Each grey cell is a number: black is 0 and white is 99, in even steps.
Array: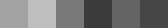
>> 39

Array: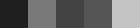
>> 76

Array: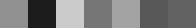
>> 63

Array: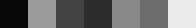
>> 53

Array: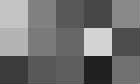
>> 53

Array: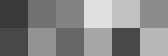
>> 75

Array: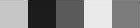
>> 48
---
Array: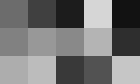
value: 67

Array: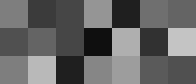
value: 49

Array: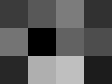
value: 15

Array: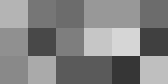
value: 53

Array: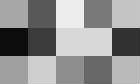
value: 62

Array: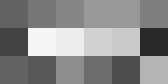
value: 38

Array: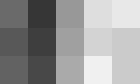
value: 38

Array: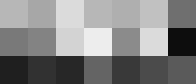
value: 12
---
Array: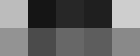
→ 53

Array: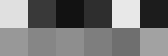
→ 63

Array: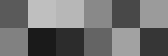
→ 21

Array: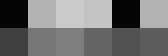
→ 36

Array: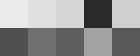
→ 34

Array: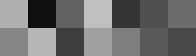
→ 28
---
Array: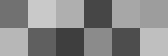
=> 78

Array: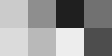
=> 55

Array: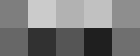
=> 79

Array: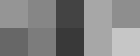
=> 52

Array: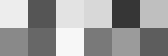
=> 33

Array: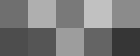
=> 68

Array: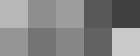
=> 55

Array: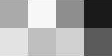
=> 96

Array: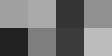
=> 66
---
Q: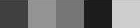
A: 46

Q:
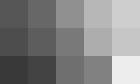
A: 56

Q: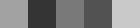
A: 47

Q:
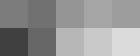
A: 58

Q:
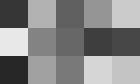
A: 37

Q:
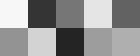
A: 46
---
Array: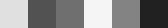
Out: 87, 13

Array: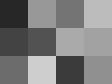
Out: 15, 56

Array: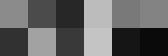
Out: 54, 4

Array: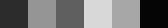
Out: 17, 2

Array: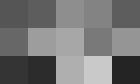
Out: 33, 14

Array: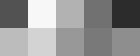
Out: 32, 55

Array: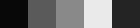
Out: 3, 14
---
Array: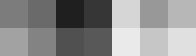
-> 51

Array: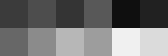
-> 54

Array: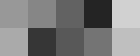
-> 21

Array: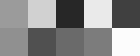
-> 31

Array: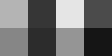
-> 17

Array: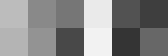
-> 57
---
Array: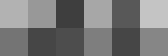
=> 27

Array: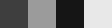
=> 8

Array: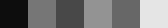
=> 40

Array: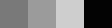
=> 80

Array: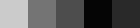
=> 2

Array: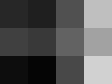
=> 28

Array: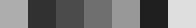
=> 12
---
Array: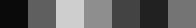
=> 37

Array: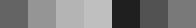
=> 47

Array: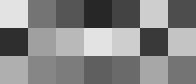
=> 48

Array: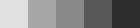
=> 53

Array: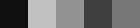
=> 46

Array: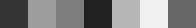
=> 49
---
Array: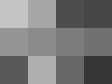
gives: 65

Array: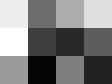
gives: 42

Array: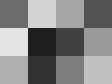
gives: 82

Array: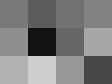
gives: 36

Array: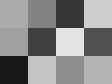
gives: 51

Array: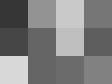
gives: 57

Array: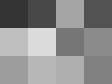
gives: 28

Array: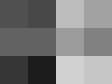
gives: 28
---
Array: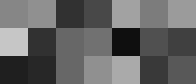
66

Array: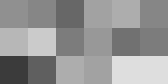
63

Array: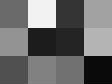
50

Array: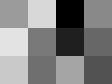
43

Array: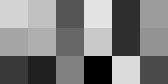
0

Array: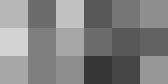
21

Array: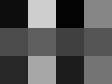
65

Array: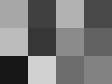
81

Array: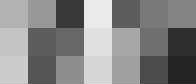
62
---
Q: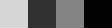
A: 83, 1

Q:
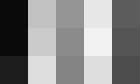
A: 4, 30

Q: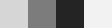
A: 83, 94

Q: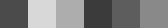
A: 29, 53

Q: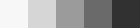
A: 96, 19

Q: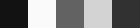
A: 7, 19

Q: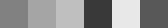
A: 50, 34

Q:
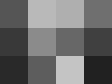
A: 33, 13

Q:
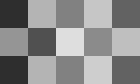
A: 18, 38
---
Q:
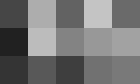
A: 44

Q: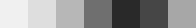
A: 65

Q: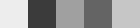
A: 62

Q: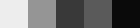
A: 35

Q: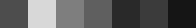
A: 30

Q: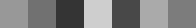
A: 48

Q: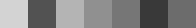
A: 46

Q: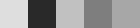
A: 65

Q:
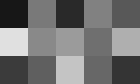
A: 43

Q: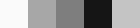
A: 65
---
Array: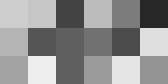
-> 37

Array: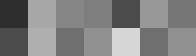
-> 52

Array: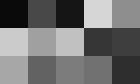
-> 75

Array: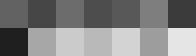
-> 42

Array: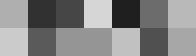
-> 27

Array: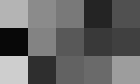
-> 34

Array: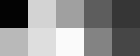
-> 62

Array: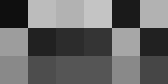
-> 17

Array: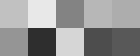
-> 51

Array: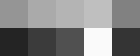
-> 70
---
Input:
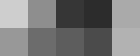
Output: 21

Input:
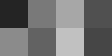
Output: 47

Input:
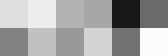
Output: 65

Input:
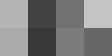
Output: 26

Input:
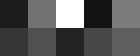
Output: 99

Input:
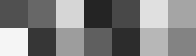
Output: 28

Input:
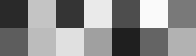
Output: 30
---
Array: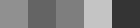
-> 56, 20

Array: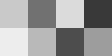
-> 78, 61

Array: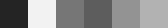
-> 14, 69

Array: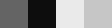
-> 39, 77

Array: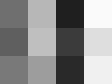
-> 43, 93

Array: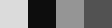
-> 85, 32

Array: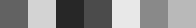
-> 38, 72

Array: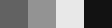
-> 38, 7

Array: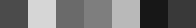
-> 29, 22
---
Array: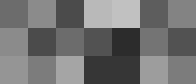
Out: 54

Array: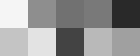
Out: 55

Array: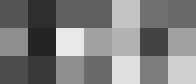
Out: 18

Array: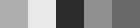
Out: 90

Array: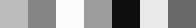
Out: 52

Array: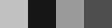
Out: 9

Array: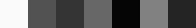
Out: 32

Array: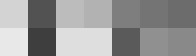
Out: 32

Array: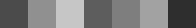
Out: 56
